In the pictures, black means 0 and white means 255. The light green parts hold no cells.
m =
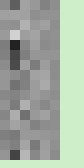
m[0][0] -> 140
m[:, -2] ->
[130, 146, 160, 143, 139, 148, 157, 165, 170, 148, 136, 161, 141, 150, 157, 160]
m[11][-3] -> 153
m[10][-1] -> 148
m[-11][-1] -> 148
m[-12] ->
[125, 34, 135, 158, 139, 143]
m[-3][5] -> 147
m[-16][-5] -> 95
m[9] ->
[136, 131, 143, 156, 148, 142]
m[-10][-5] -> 75
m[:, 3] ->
[152, 143, 154, 163, 158, 150, 124, 162, 156, 156, 148, 153, 130, 153, 122, 136]
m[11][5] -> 142
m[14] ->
[138, 128, 164, 122, 157, 144]
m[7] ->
[150, 140, 128, 162, 165, 141]
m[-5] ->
[134, 173, 113, 153, 161, 142]
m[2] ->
[146, 144, 177, 154, 160, 142]
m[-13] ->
[154, 209, 158, 163, 143, 145]
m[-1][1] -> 68
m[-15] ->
[160, 162, 161, 143, 146, 146]
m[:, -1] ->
[142, 146, 142, 145, 143, 148, 141, 141, 145, 142, 148, 142, 143, 147, 144, 140]

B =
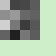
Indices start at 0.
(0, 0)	195
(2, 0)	208
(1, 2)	104
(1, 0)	142
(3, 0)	98

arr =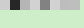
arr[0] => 206
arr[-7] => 39
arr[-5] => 210
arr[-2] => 189

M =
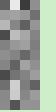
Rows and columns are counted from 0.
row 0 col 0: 96
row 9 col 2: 135
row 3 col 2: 167
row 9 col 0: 137
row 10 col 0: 139
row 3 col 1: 189
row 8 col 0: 111
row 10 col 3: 146
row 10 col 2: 147
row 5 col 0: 143
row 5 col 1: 132
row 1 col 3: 112
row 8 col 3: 98
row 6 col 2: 163

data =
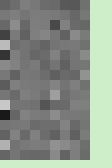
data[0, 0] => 99
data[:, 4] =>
[108, 123, 124, 133, 100, 107, 102, 109, 119, 112, 85, 121, 110, 108, 123, 105]
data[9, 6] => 110
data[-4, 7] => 105
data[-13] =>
[66, 122, 97, 127, 133, 118, 98, 138, 122]
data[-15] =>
[120, 126, 117, 124, 123, 121, 115, 103, 119]
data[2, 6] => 129
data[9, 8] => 122
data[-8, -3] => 116
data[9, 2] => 127
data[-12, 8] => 113
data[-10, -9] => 138
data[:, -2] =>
[88, 103, 106, 138, 121, 118, 117, 103, 127, 120, 128, 120, 105, 96, 127, 126]
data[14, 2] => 121
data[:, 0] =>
[99, 120, 104, 66, 187, 52, 138, 120, 92, 118, 200, 25, 116, 98, 177, 101]
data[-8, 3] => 121
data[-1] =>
[101, 117, 106, 104, 105, 137, 99, 126, 107]
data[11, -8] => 102
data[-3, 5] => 97
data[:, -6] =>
[120, 124, 126, 127, 109, 103, 122, 118, 121, 122, 113, 123, 107, 128, 124, 104]
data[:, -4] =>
[106, 121, 73, 118, 116, 129, 116, 96, 131, 158, 105, 140, 110, 97, 145, 137]
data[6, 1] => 130

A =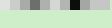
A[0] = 225
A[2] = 170
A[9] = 198

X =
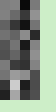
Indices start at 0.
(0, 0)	127
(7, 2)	142
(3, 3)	41
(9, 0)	33
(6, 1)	59
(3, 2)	140
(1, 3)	146
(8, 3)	76
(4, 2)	25
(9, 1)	166
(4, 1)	116
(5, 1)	100
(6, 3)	131
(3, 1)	100

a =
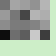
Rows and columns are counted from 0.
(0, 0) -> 115
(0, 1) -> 165
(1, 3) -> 180
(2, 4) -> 153
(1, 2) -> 70
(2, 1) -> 123

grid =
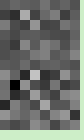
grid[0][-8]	88
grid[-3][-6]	98
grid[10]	[38, 126, 98, 73, 165, 86, 86, 128]
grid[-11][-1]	103
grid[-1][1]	73
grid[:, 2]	[95, 171, 63, 90, 134, 91, 106, 40, 145, 64, 98, 102, 86]
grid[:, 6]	[99, 62, 116, 73, 79, 99, 89, 145, 60, 131, 86, 150, 106]
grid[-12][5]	125
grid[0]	[88, 102, 95, 91, 114, 88, 99, 81]
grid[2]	[123, 75, 63, 148, 68, 71, 116, 103]
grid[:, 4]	[114, 105, 68, 83, 127, 128, 96, 47, 57, 90, 165, 79, 118]
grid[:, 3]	[91, 66, 148, 92, 90, 120, 80, 194, 76, 156, 73, 121, 138]
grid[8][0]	110
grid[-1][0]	91
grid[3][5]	75
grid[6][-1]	80
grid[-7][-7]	86
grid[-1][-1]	126
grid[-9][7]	109

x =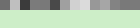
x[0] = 110
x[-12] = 59
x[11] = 131
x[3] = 123

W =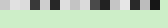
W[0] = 201
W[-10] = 222
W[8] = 218
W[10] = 34
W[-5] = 197
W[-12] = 206
